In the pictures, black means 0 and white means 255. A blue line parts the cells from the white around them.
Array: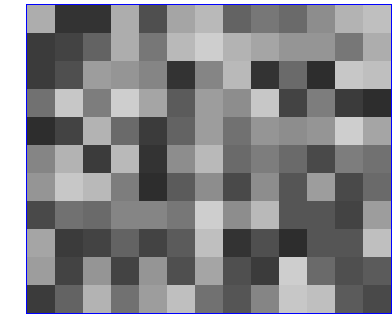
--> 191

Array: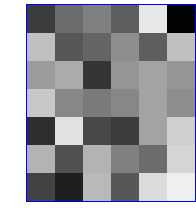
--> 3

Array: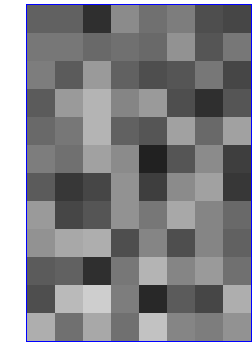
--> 70

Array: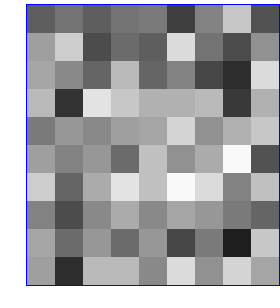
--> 82

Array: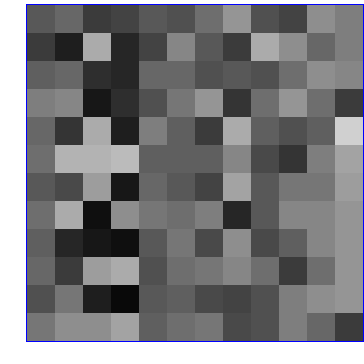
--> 126

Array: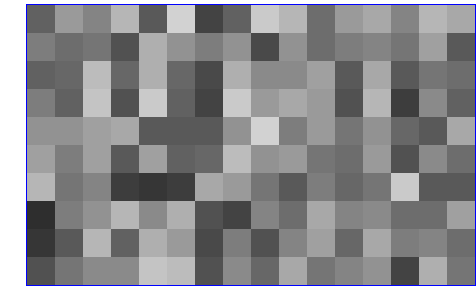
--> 168

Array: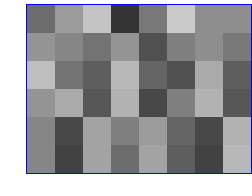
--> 142

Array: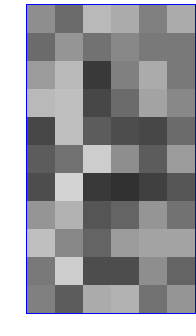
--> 171
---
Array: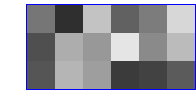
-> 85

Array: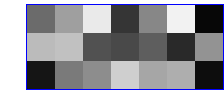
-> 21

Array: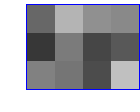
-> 129

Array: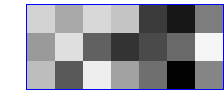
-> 189

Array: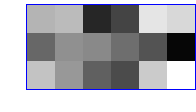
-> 195

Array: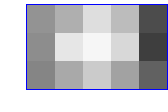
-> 133

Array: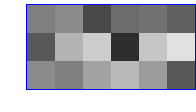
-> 139
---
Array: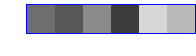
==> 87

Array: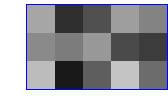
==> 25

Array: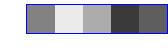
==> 235

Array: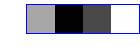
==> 2

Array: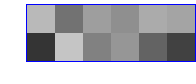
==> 197

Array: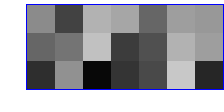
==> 145

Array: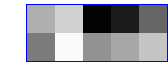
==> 250

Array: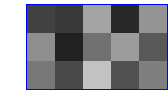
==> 73
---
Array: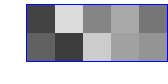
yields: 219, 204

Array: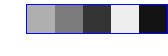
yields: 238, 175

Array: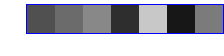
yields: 200, 136

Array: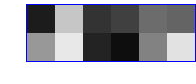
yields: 232, 226

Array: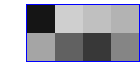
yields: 207, 192

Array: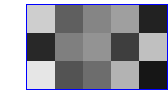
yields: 230, 206

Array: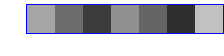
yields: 193, 165

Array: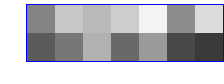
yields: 243, 220

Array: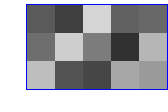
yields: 213, 206
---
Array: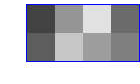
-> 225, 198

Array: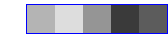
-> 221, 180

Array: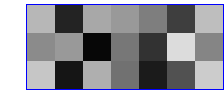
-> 220, 204

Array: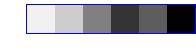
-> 241, 205

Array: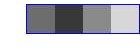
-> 215, 138

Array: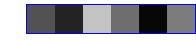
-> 195, 124

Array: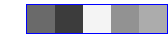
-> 244, 172
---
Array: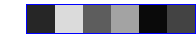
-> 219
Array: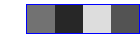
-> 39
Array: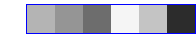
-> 149
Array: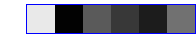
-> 2
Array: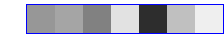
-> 165
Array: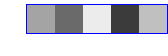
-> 106
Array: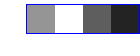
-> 255
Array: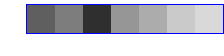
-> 125
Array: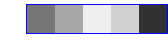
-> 167
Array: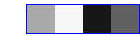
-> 247
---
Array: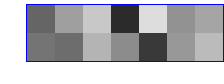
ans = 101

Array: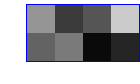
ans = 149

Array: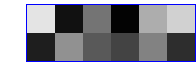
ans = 228

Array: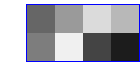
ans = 102

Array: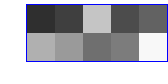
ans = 47

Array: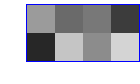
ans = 155
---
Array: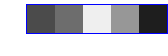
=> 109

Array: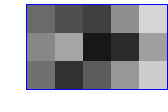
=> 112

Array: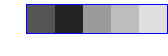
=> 155

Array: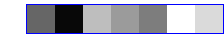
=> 155

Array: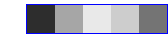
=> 166

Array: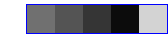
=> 84

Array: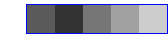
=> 118

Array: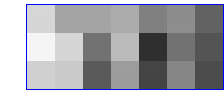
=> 141

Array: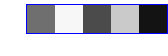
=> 111
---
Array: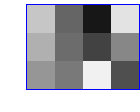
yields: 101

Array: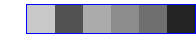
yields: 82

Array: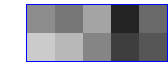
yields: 119

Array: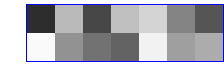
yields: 186

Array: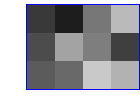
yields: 29

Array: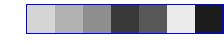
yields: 178

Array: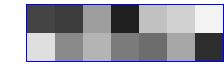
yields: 60
